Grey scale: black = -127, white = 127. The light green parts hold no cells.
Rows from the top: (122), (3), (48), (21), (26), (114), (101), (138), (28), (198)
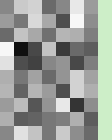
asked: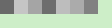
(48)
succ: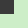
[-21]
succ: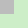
[-41]
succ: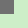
[53]
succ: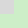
[40]

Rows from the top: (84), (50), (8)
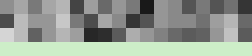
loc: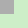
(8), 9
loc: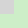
(8), 0
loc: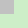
(8), 16
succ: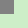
[-22]
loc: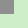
(84), 0

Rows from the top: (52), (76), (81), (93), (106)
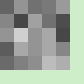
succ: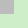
[46]
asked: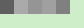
(93)
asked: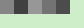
(76)
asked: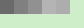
(106)
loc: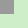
(52), 4

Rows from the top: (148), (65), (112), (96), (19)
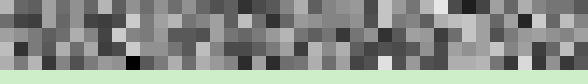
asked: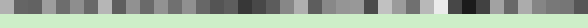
(148)
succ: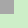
[-65]
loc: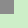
(96), 23

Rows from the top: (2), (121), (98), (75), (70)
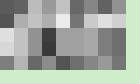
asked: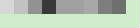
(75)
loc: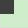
(98), 3

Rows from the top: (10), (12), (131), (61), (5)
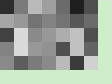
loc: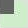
(61), 6
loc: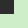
(10), 0
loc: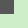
(12), 5
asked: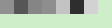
(5)
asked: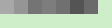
(12)
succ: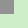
[-48]

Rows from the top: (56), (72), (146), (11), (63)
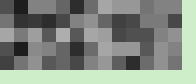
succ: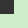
[-70]
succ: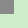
[2]

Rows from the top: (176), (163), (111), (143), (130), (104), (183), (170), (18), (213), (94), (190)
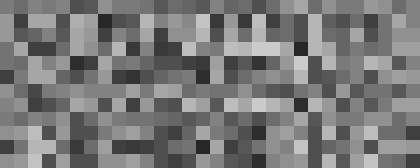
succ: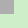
[31]
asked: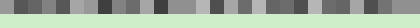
(111)
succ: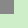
[67]
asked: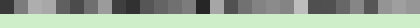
(104)
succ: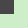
[-5]
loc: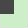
(183), 2
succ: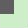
[-48]

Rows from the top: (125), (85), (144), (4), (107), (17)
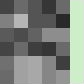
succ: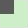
[-51]
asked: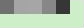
(107)
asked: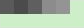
(144)
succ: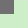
[33]

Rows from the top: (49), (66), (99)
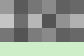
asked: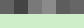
(99)
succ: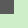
[-9]
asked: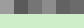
(49)
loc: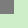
(99), 2

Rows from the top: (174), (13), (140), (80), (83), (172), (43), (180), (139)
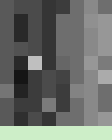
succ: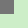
[-92]
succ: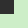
[-52]
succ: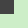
[-17]
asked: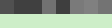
(180)
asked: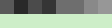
(140)

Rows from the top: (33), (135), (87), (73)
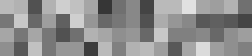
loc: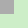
(135), 11
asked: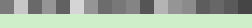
(135)

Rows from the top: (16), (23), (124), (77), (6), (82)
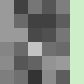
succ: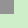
[26]
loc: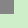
(77), 0
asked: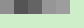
(6)
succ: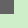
[19]
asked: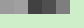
(124)
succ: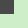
[-47]

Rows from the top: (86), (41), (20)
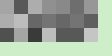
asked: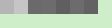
(41)
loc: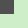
(20), 0
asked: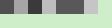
(20)
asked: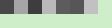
(20)

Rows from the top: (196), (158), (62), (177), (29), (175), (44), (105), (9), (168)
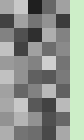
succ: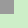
[18]
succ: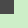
[40]
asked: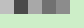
(177)
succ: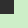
[46]
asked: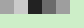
(196)

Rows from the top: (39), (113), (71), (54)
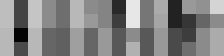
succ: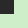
[103]
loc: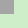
(113), 11
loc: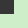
(113), 13
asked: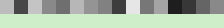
(113)
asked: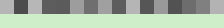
(54)
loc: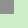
(39), 14

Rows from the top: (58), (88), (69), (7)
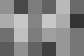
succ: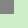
[71]
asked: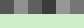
(7)

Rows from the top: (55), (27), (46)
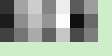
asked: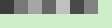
(46)
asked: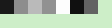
(27)
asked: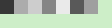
(55)
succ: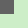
[70]
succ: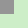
[124]

